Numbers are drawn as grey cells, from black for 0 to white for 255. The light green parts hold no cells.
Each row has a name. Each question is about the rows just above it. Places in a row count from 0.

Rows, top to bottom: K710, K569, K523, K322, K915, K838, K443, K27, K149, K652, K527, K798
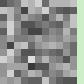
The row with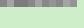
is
K838
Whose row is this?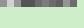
K27
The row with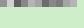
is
K527

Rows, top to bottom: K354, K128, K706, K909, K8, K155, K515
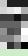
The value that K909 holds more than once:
[100]
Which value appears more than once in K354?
[31]
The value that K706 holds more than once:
[61]
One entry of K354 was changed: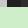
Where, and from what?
3, [31]
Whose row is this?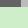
K909
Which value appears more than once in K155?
[131]

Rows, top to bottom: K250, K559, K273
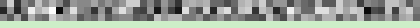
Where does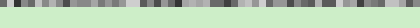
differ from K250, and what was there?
32, [76]
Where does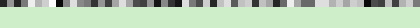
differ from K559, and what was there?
24, [64]
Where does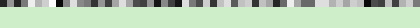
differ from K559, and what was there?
30, [38]

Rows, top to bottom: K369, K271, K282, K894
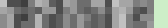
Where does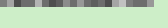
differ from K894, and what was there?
0, [139]
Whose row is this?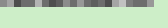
K894
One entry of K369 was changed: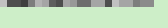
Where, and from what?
21, [125]
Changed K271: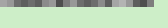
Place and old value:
6, [152]
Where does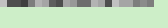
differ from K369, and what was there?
13, [165]

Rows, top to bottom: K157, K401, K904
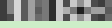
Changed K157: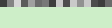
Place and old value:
7, [45]
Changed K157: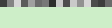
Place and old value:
12, [201]
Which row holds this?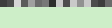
K904
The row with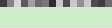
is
K157
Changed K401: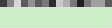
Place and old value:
4, [160]
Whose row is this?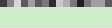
K401

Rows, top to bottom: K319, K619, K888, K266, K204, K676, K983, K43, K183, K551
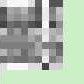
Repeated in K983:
[126]
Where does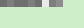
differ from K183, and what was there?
8, [155]

